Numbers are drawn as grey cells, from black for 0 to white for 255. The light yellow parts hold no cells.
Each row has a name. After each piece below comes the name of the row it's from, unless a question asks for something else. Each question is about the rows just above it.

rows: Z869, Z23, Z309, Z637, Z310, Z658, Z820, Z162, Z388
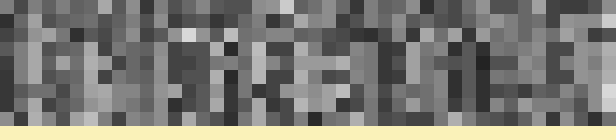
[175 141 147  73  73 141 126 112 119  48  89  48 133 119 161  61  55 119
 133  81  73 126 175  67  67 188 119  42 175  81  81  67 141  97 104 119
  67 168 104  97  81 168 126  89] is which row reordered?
Z637
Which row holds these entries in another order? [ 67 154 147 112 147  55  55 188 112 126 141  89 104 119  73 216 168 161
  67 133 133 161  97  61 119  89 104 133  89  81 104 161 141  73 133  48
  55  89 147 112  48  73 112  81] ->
Z820
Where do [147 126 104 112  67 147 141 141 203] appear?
Z23
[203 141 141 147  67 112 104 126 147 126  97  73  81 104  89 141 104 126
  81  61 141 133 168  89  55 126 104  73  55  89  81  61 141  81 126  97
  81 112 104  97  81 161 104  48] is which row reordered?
Z23

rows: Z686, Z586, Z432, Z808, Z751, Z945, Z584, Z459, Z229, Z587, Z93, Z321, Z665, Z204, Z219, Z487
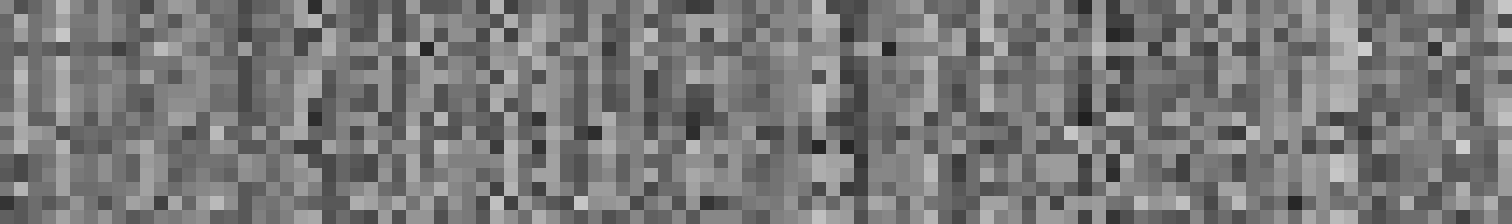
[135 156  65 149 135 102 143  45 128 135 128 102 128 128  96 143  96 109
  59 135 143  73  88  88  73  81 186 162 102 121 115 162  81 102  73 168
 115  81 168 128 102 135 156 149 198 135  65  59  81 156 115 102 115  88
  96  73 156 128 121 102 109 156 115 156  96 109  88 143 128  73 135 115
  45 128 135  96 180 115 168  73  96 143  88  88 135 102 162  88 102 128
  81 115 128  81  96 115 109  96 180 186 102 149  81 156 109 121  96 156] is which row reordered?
Z686
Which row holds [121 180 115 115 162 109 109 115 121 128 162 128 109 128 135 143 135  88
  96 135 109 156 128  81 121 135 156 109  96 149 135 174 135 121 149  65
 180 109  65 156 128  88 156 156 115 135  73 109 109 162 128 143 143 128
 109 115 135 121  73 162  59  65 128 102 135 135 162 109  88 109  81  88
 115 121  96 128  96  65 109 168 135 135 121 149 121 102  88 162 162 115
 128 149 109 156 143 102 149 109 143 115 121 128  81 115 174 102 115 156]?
Z204
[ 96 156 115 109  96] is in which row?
Z219
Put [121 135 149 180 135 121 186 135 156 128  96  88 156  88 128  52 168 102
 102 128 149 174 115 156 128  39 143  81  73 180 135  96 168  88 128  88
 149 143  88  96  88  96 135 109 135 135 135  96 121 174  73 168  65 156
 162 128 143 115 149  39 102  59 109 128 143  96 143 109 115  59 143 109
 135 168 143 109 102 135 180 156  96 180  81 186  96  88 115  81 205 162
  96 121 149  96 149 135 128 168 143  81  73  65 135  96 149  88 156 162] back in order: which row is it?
Z93
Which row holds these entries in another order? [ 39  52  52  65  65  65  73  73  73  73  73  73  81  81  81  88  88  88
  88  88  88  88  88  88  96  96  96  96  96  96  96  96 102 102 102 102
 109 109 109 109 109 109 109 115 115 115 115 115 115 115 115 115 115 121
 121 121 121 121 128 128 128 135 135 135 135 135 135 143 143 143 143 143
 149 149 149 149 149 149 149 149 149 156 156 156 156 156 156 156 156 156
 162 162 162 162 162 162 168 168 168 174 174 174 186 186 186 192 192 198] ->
Z432
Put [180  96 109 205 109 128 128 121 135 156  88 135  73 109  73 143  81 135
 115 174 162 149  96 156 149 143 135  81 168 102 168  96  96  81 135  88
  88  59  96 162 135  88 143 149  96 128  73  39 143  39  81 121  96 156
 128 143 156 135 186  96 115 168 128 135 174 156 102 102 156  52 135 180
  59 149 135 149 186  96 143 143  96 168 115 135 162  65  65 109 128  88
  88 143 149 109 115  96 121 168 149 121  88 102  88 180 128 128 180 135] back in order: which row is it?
Z93
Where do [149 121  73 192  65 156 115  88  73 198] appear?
Z219

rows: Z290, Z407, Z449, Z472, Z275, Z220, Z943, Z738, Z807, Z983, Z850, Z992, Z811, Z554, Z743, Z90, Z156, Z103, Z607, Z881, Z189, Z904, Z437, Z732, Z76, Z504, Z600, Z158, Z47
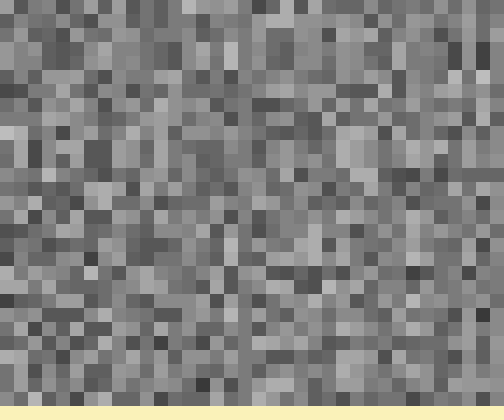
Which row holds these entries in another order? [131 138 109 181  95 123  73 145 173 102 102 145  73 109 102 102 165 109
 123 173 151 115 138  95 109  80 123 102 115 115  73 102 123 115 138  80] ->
Z47
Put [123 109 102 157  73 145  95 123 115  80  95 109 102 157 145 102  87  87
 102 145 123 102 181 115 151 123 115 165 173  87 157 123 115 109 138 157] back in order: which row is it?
Z103
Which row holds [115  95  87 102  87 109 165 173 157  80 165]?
Z983
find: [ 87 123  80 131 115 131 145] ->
Z220
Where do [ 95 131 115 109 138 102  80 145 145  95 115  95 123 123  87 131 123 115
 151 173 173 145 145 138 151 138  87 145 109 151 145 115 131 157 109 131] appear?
Z407
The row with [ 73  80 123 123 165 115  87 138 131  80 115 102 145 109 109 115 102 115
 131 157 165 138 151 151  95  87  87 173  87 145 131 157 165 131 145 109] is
Z943
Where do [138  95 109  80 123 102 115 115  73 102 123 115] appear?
Z47

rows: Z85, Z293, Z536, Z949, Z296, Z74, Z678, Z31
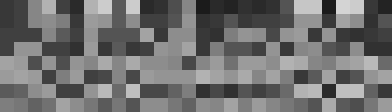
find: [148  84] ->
Z536
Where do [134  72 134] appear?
Z296
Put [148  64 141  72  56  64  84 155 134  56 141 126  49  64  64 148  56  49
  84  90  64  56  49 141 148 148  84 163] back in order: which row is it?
Z949
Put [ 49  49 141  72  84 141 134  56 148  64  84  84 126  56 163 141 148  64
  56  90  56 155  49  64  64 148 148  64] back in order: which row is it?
Z949

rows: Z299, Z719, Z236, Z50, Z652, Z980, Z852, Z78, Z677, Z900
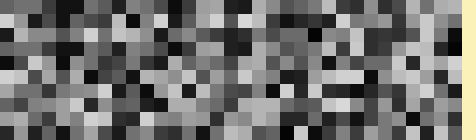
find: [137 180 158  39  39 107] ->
Z677
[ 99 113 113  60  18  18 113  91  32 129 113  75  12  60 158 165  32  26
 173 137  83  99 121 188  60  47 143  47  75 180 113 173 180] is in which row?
Z299
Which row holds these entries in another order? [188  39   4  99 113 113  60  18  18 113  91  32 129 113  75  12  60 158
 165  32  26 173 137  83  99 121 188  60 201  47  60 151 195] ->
Z50

